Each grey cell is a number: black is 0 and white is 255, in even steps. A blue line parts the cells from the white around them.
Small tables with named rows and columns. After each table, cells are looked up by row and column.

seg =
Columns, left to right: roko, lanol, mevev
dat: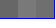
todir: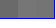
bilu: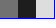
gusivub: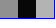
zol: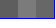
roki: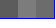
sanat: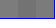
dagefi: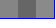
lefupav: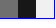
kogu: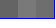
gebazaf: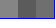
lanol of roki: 124
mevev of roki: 108
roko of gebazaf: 133
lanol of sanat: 115
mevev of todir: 116
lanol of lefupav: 23
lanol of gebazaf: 91
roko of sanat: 124
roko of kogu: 100
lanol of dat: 121
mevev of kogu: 110
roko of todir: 106
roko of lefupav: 111
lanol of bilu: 29
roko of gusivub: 144
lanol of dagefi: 102
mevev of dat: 111
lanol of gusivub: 7

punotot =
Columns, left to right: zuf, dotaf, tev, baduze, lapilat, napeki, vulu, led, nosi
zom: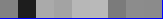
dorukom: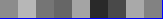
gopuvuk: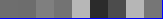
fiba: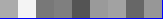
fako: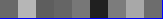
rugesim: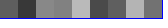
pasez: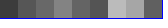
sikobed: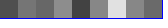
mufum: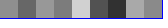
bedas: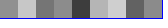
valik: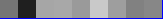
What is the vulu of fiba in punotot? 162
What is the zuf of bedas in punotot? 144
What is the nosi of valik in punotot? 135
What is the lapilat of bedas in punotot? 61
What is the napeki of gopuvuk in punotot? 43
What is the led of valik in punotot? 129
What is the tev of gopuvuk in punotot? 127
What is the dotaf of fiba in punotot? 244
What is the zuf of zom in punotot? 130

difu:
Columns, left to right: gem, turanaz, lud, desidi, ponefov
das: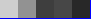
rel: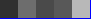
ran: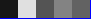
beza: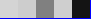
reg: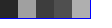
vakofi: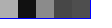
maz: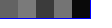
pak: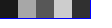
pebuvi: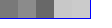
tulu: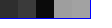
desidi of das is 71
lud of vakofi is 139
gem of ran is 22
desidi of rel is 88
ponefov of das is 40
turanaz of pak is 167
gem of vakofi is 175
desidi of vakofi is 71
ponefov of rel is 184
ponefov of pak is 48
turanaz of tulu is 58
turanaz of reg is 160
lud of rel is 74
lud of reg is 61
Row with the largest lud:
vakofi

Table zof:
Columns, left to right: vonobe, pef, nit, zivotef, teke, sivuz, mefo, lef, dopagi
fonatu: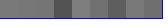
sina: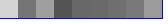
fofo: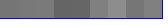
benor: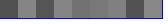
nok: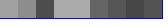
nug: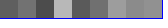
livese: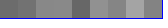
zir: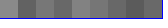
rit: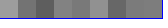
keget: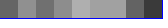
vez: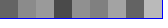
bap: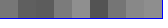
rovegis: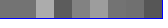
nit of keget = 112
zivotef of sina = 84
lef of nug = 139
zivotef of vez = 74
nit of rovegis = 172
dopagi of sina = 155
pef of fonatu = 119
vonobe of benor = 81
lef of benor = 82
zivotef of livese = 137
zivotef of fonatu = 83
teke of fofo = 102
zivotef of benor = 133
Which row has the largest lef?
livese

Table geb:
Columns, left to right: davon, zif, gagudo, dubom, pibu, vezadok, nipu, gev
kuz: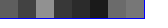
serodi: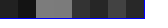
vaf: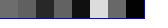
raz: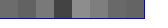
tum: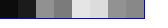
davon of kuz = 94
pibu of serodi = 51
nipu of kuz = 107
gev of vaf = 2
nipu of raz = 105
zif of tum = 27
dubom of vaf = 98
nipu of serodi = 66
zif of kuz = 66
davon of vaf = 109
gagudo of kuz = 145
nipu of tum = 146
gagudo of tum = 145
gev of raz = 100
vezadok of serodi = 38

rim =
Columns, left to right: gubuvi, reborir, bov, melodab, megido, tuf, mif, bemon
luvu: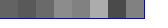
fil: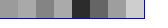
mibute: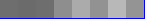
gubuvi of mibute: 110
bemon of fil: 206
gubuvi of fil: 155
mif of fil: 158
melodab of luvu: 140
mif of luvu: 74
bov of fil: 132
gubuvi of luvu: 99
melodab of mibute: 142
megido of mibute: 171
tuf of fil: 101
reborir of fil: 169

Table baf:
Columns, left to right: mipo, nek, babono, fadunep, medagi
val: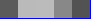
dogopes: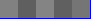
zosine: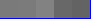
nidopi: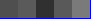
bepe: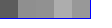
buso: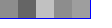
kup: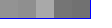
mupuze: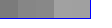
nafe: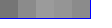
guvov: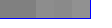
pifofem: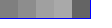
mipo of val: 91
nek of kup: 143
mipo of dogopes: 129
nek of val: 186
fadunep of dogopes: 96
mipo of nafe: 117
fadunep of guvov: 138
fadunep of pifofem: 169
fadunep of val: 136
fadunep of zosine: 104
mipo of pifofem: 127
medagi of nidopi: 122
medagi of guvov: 145
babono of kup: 169
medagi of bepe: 152

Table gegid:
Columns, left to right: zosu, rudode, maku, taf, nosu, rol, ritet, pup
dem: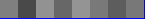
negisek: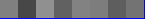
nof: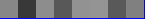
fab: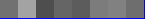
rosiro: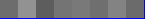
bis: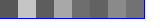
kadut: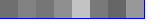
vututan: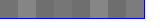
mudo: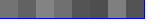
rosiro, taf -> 116
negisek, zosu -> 128
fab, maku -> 78
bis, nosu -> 110
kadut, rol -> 121
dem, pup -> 120
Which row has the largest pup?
kadut

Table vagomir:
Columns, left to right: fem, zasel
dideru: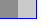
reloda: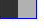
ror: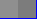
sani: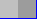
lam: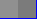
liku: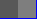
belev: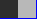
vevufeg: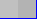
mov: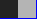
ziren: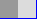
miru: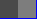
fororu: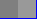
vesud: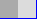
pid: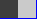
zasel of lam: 123
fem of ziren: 153
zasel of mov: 180
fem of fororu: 127
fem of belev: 45
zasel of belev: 184
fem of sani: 192
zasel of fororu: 153
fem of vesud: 170
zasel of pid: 202
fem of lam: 144
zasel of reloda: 177
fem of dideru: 141
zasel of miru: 125
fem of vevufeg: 192
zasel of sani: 156
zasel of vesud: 220
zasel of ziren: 220

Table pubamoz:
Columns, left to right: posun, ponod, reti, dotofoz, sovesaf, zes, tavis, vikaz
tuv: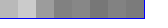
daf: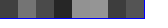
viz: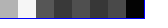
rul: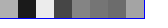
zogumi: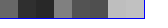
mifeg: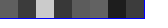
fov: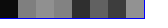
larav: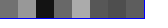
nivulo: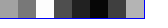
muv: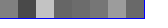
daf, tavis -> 61
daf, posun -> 64
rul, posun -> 176
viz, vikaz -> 3
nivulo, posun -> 162
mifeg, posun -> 95
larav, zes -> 87

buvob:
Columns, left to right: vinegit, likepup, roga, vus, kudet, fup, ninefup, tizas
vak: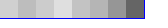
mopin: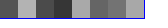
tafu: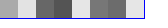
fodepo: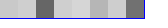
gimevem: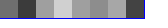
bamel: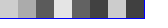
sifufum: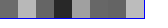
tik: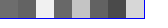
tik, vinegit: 109
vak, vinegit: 208
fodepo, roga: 102
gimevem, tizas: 67
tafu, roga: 103
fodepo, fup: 182
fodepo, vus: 207
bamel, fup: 65

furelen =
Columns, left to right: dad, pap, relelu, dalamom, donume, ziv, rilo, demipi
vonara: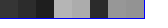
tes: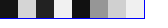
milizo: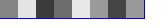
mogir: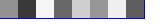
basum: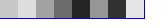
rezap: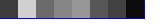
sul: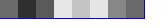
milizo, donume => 232
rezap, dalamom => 134
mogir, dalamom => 104
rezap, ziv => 87
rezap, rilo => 66
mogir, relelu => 245
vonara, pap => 44
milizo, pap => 228
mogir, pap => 57
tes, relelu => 34
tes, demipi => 240

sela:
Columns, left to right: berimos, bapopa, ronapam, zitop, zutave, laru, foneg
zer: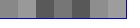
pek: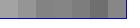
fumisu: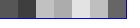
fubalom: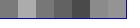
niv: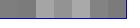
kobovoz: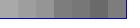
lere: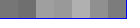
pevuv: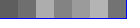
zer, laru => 142
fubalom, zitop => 98
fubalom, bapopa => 172
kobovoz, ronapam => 149
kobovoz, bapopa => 158
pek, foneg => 135
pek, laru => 111
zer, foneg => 157
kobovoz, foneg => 125
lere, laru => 144
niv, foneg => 123
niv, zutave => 169

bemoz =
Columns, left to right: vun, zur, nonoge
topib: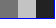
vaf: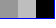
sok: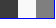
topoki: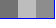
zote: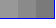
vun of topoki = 114
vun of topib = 115
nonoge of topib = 34
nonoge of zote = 122
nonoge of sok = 127
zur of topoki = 189

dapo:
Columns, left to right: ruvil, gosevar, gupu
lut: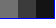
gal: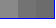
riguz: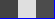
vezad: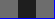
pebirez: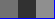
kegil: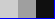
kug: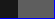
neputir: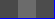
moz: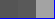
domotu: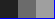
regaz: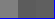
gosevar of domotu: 107
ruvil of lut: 113
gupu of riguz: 76
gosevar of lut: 59
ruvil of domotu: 33
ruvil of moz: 85
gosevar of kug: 94
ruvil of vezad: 108
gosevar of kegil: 159
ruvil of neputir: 73
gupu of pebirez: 143
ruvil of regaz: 127
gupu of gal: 108
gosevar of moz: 89
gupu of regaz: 95
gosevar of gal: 115
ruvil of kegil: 206
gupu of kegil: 15
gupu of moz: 163
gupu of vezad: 109

